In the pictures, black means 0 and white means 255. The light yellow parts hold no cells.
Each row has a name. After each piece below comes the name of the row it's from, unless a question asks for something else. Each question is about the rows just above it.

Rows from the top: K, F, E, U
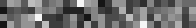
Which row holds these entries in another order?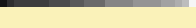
U
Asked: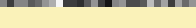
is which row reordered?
E
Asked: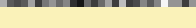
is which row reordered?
K
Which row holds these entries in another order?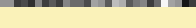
K
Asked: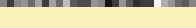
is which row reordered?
E
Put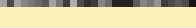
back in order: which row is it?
F
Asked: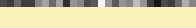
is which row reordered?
U

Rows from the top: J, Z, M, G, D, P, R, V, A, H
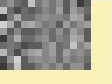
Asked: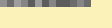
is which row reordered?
D
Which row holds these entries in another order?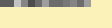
Z
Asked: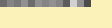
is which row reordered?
A
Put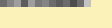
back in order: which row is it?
Z
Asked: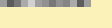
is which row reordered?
G
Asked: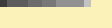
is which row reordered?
H

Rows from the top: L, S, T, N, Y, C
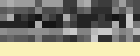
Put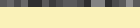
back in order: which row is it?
S
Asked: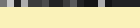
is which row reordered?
N
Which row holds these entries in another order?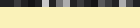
T

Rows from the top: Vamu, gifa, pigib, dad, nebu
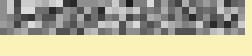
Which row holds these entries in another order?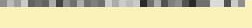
gifa
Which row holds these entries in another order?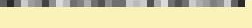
dad
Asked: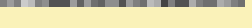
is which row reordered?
nebu

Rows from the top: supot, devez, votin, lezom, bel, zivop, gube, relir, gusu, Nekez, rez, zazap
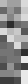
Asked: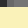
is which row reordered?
relir
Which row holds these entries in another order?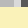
zivop
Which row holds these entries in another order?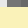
gusu
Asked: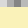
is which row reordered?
votin
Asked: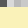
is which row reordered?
bel

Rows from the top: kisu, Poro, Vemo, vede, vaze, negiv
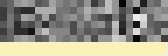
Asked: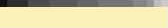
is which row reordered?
vede
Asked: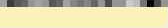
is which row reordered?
negiv

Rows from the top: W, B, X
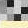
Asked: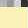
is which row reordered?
X
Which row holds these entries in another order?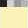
B
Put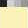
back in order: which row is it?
B
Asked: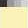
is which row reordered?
X
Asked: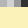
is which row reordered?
X

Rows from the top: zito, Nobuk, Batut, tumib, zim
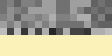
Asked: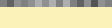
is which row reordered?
Batut
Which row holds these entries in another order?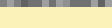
Nobuk
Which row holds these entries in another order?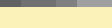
zito
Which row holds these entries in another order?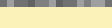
tumib

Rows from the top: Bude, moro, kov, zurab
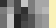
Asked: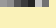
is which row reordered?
kov
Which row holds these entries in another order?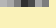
moro
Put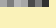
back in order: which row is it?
moro

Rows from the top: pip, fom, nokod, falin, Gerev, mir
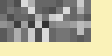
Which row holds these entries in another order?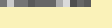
pip
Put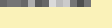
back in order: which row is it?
Gerev
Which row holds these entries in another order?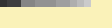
falin
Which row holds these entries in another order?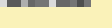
fom

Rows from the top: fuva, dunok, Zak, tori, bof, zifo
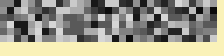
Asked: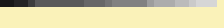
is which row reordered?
bof
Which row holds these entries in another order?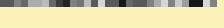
tori
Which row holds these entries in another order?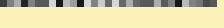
Zak
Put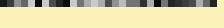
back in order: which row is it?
dunok
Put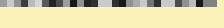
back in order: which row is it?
fuva
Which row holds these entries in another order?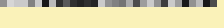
fuva

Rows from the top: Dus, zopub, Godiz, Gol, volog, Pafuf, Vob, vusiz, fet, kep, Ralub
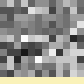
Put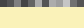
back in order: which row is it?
Vob
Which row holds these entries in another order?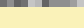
Dus
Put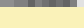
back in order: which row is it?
volog
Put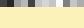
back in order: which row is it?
Pafuf
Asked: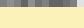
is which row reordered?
volog
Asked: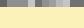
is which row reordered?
kep

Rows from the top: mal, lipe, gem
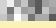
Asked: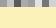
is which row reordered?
lipe
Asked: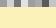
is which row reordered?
lipe
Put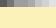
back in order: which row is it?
lipe
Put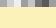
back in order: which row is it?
mal

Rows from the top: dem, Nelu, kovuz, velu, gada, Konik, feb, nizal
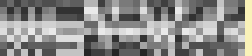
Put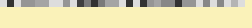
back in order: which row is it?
Konik
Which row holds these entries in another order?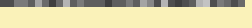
dem

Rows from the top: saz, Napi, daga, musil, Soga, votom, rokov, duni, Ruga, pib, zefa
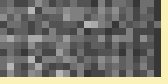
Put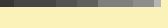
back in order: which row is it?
zefa
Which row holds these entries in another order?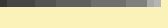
pib

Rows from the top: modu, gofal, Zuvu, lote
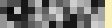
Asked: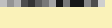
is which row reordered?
lote
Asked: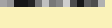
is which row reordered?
Zuvu
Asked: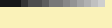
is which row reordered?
lote
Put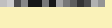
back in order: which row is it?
lote
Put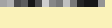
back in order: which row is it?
Zuvu
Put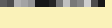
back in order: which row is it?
Zuvu

